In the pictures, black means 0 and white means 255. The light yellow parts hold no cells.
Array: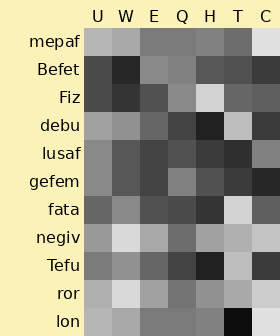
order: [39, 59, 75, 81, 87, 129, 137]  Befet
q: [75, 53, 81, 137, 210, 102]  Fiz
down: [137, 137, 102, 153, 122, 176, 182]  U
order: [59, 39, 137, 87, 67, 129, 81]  gefem

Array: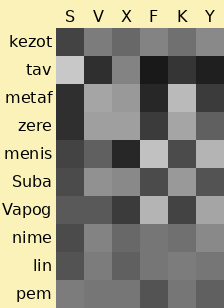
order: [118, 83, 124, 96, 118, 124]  lin
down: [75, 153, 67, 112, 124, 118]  K

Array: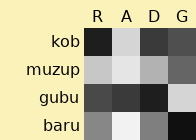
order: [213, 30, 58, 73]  gubu
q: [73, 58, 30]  gubu
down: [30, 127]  D
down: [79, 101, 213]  G
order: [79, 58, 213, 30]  kob

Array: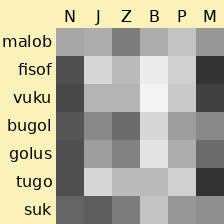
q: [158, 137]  bugol
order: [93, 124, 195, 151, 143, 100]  suk

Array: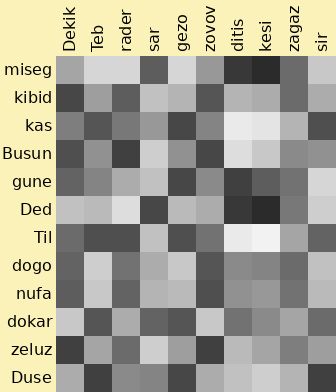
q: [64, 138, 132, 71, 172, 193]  Duse
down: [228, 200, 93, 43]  kesi

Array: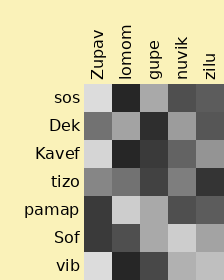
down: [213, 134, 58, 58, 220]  Zupav
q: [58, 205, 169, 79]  pamap
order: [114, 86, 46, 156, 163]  Dek
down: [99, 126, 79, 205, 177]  nuvik

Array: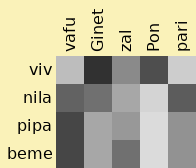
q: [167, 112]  beme
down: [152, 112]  zal

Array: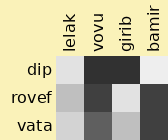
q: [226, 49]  dip
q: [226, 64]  rovef
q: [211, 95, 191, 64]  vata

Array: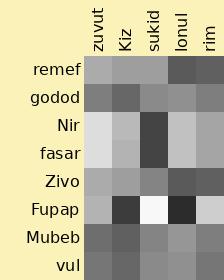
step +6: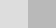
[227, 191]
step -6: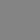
[126]

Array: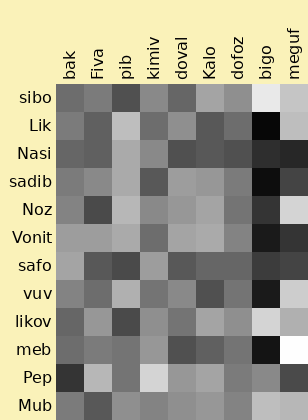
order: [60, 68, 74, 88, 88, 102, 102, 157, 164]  safo
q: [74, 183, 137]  Noz
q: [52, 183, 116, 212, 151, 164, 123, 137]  Pep
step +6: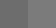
[115, 129]
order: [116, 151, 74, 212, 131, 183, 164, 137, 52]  Noz

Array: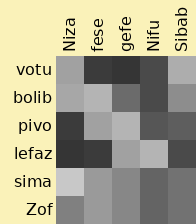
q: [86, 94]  pivo
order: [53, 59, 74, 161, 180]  lefaz
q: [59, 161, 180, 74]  lefaz
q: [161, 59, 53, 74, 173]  votu
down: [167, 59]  Niza

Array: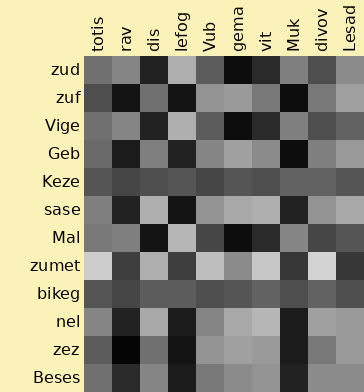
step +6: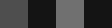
[84, 26, 118, 26]
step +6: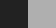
[40, 181]
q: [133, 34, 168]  nel

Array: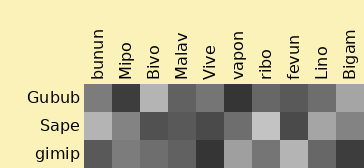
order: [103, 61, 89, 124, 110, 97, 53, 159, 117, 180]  gimip
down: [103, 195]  ribo
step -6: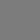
[118]
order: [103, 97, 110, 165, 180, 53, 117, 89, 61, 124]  Gubub

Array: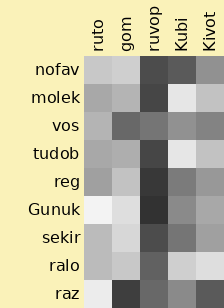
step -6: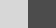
[209, 70]
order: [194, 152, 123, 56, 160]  reg
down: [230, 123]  Kubi
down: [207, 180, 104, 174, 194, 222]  gom
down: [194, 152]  Kivot
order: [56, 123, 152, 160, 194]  reg
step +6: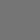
[123]

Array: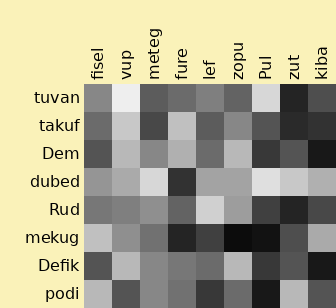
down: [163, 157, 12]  zopu
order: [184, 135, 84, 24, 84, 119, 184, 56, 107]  Defik

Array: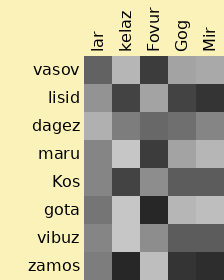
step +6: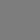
[131]
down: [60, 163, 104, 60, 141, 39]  Fovur
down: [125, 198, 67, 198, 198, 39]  kelaz
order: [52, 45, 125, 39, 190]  zamos

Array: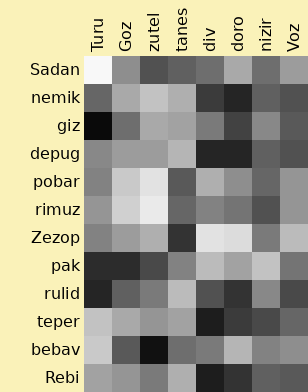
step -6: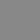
[130]
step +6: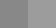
[142, 162]
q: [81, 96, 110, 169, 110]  Sadan

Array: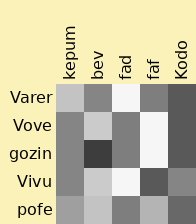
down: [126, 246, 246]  faf
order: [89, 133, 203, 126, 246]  Vove
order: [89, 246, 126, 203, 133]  Vove
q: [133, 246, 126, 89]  Varer
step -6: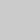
[197]
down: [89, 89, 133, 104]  Kodo

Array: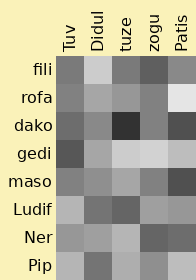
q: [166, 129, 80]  maso
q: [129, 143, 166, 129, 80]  maso
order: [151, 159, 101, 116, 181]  Ludif
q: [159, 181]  Ner
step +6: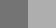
[122, 180]
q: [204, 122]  fili

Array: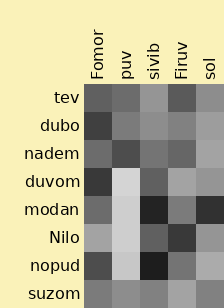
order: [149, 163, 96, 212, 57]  duvom
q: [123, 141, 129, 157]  dubo
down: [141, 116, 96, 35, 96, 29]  sivib
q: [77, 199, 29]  nopud
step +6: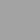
[169]
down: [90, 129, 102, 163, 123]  Firuv
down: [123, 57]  Firuv

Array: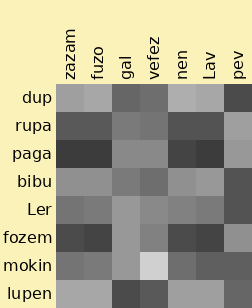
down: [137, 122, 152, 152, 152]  gal
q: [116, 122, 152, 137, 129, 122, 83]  Ler
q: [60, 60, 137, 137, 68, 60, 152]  paga

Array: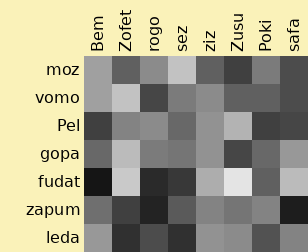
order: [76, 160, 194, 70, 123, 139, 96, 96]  vomo
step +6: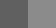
[102, 145]
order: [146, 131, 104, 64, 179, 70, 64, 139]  Pel
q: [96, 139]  moz
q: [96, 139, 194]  moz
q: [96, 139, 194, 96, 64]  moz
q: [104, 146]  Pel

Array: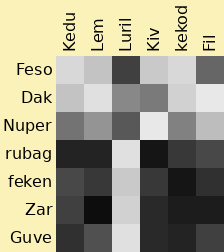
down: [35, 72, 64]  Kedu
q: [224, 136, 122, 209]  Dak
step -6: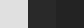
[218, 35, 29]
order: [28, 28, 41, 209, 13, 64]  Zar

